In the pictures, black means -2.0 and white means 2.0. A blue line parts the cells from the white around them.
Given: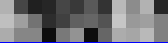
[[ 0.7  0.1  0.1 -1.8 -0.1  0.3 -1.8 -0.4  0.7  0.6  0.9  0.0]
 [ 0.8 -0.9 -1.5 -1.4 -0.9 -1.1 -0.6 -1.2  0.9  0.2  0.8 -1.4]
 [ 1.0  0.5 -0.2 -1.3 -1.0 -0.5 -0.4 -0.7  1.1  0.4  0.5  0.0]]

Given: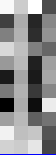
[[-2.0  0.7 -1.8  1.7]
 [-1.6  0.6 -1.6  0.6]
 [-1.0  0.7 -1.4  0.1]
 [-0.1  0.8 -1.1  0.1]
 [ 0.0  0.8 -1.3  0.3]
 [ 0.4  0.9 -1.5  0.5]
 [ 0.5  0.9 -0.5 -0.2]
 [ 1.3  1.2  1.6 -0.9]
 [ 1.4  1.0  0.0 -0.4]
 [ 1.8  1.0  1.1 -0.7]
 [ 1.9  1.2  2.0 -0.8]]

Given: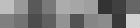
[[ 0.0 -0.2 -0.8 -0.5  0.3 -0.7  0.1  0.2 -1.1  1.3]
 [ 1.0  0.4 -0.6 -0.1  0.7  0.6  0.5 -1.2 -1.0 -0.4]]

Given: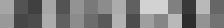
[[ 0.4 -0.9 -0.8  0.7 -0.5  0.2 -0.3 -0.6  0.8 -0.8  0.5  0.1  0.9 -1.3
   0.3 -0.2]
 [ 0.6 -0.7 -1.0  0.6 -0.7  0.3 -0.1  0.2  0.7 -0.5  1.3  1.3  0.0 -1.1
   0.9 -0.4]]

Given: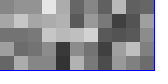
[[-0.4  0.7  0.1  0.1 -1.2  0.8 -0.1 -0.8  0.4  0.0 -0.3]
 [-0.2 -0.2 -0.1  1.1  0.9  1.0  1.3 -0.6 -0.7 -0.6  0.2]
 [ 0.1  0.3  0.3  1.6  0.7 -0.4  0.1 -0.5  0.9 -0.5 -0.4]
 [ 0.5 -0.3 -0.2  0.2 -1.1  0.2 -0.2 -1.0  0.5  1.0  0.0]
 [ 0.6  1.1  0.6  0.7  0.8 -0.6  0.4 -0.1 -1.0 -0.7  0.5]]

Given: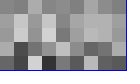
[[-0.4 -0.9  1.3 -1.2 -0.1 -0.6  0.9 -0.5 -0.6]
 [ 0.1  0.0  0.7  0.1  0.2  0.0  0.6  0.2  0.0]
 [ 0.4  1.2  0.3  1.3 -0.1  0.5  0.9  0.8  0.4]
 [ 0.5  1.1  0.4  1.1  0.1  0.6  0.8  0.8  0.5]
 [ 0.7 -0.8 -0.2  0.3  1.0  0.2 -0.4 -0.2  0.7]]

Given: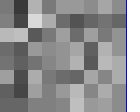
[[-0.5 -0.9  0.5  0.0  0.4  0.9  0.1  0.7  0.2]
 [-0.4 -0.4  0.0  0.0  0.1  1.0  0.4  0.5  0.2]
 [-0.3 -0.6  0.4  0.2  0.3  0.6 -0.5  0.8  0.3]
 [-0.2 -0.5 -0.2  0.1  0.3  0.8 -0.6  0.9  0.7]
 [-0.1 -1.1  0.8 -0.1  0.4  0.4  0.2  0.6  0.2]
 [ 0.0 -0.9  1.4  0.7 -0.3 -0.7 -0.4 -0.2 -0.4]
 [ 0.5 -0.8  0.7 -0.1 -0.3 -0.4  0.6  0.1  0.7]
 [ 0.9  1.0 -0.6 -0.1  0.5 -0.3  0.5 -0.1  0.3]]

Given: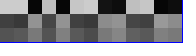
[[-1.0 -1.1  0.3 -0.9  0.3 -1.0 -1.1  0.2  0.3 -0.9 -1.0  0.4  0.2]
 [-0.7 -0.6 -0.1 -0.7  0.0 -0.6 -0.8 -0.1  0.1 -0.5 -0.6  0.0 -0.1]
 [ 1.2  1.2 -1.9  1.0 -1.9  1.1  1.2 -1.7 -1.8  1.0  1.1 -1.9 -1.8]]
